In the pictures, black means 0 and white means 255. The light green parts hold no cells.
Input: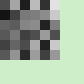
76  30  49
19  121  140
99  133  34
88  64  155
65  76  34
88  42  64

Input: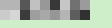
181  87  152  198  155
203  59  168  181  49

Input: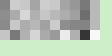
133  200  206  164  121
142  215  198  173  110
138  173  161  142  132
197  177  170  235  53

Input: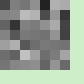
70  118  34  171
131  187  75  55
99  129  145  67
131  121  114  65
159  88  121  115
110  193  110  164
117  138  100  105

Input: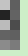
195
35
187
99
139

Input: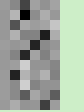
155  68  146
152  0  173
153  168  164
152  130  29
157  155  139
153  38  129
153  206  148
155  179  177
156  207  146
156  92  144
154  148  63

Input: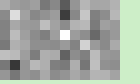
174  152  120  91  182  167
138  161  146  61  198  141
130  154  190  140  184  160
131  159  127  254  142  139
121  167  143  154  210  138
191  158  175  98  128  152
120  149  175  122  118  145
150  150  169  148  153  178

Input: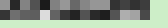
149  131  27  151  134  149  65  61
53  96  220  56  83  30  174  73

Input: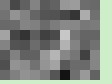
123  96  90  151  109
114  130  84  71  172
105  132  107  137  120
163  51  64  199  101
131  80  88  178  98
88  97  152  135  65
79  140  148  89  106
104  146  124  19  153
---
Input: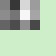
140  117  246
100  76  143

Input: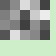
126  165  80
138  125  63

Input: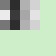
235  58  167
118  45  177

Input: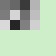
124  213  111
217  37  128

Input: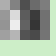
152  218  92
148  237  98

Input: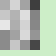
199  179  222
231  174  211

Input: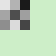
165  78  159
142  219  69
